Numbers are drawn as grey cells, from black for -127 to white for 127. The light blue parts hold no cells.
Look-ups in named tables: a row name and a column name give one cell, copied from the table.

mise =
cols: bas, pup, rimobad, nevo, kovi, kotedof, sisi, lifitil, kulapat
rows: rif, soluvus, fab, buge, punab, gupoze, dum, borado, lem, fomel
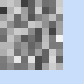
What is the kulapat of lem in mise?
-30
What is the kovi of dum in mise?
-26
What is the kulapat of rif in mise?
74
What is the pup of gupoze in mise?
67
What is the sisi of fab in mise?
21
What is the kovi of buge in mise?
72
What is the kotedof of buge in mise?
58
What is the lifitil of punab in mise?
-60
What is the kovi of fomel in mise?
38
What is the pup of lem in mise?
30
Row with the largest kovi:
lem

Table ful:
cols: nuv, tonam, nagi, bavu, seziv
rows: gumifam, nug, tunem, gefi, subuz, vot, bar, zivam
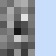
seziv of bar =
-38
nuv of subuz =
-13
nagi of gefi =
-66
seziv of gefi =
-9
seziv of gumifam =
-5
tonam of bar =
-25
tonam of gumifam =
-16
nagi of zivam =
19
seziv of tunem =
-5
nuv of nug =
-18
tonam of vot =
-9
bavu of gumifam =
46
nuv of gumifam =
3
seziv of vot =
-11

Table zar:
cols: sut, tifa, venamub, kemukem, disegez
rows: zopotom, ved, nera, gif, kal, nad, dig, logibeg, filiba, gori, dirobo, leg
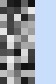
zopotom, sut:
34
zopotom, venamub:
-105
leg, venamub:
17
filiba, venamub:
38
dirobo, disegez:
55
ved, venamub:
-69
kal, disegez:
29
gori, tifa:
83
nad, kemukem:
-6
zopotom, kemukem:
-31
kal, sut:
99
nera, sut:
78
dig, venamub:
-27
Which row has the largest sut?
kal

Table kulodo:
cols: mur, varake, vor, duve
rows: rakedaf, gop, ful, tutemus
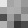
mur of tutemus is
52
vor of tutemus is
-72
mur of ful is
-49
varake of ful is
31
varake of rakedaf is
37
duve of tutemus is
-53
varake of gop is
47
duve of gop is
9
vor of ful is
-15
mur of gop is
35
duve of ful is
37
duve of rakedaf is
25

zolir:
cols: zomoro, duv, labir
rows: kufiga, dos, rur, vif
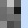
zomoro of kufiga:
-5
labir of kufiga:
-37
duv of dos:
-1
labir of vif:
-35
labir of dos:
-106
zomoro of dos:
-18
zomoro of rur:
-21
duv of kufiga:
68
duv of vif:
-52
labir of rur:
-18
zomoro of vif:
13
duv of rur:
-14

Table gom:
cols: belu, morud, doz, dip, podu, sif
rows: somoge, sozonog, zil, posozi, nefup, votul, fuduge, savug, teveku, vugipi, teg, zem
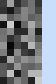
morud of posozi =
74
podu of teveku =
1
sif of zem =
75
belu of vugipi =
-37
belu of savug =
-1
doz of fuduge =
-58

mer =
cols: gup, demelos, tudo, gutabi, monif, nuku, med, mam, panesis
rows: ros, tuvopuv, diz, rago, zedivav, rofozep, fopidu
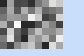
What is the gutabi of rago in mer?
-87
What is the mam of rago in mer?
3
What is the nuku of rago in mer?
-45
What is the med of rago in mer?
41
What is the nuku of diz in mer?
73
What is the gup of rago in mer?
47

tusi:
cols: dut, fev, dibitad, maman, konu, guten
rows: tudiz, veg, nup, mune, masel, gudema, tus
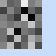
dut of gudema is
-14
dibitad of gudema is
60
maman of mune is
-1
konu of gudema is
45
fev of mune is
-9
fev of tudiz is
-31
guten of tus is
-50
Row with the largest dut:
tudiz

